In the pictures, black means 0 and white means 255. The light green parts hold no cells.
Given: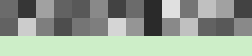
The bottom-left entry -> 98
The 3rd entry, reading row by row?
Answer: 161
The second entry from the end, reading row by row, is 88
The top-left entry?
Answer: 107
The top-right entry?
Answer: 66
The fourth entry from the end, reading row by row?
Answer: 192
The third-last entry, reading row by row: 98
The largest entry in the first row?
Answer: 224

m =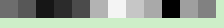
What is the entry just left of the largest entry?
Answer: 179
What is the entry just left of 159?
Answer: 1
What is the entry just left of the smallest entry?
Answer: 169

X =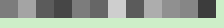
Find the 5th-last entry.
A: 91
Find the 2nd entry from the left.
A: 164
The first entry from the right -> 60
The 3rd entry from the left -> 91

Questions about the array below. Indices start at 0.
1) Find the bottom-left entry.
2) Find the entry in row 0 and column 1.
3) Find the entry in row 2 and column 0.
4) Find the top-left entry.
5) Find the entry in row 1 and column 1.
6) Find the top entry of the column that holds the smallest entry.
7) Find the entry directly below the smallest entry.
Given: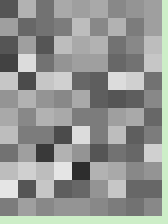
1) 124
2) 178
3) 85
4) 85
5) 103
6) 159
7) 103

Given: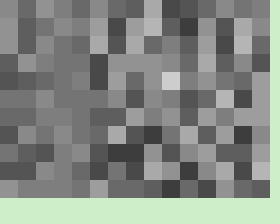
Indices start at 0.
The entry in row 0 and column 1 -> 105
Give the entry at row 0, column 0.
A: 137
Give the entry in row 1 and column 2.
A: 116
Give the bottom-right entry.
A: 94
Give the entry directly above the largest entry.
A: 137
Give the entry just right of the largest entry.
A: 126
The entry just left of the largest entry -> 146
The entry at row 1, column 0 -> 146
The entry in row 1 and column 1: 94
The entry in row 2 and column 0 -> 146
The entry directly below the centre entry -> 157
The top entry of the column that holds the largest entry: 73
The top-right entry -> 126
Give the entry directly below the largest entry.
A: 126
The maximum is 205
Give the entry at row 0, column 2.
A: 146
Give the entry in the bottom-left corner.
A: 146
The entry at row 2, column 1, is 94

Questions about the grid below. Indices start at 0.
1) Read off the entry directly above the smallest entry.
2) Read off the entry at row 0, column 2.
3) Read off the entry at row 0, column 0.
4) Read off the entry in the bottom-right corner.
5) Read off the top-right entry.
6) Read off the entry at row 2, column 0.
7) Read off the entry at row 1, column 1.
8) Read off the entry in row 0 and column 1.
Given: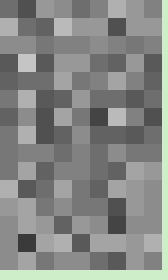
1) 164
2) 152
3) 110
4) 129
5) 129
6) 140
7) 110
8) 80

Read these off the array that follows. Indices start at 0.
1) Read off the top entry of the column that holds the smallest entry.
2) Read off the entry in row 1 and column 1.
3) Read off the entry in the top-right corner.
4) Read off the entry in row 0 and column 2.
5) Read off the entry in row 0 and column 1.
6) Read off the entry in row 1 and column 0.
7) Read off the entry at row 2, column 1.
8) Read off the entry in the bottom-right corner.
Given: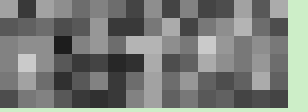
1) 142
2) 97
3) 171
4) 162
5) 57
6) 88
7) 142
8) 68

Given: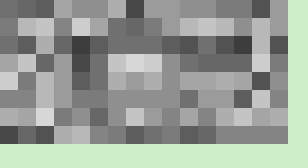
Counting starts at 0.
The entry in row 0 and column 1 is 103
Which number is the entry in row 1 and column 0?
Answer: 123
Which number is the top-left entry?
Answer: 112
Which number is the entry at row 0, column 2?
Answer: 93
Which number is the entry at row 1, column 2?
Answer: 196
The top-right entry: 155
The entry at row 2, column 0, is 112
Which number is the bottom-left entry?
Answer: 72
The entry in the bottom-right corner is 132
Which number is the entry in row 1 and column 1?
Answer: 184
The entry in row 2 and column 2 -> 174
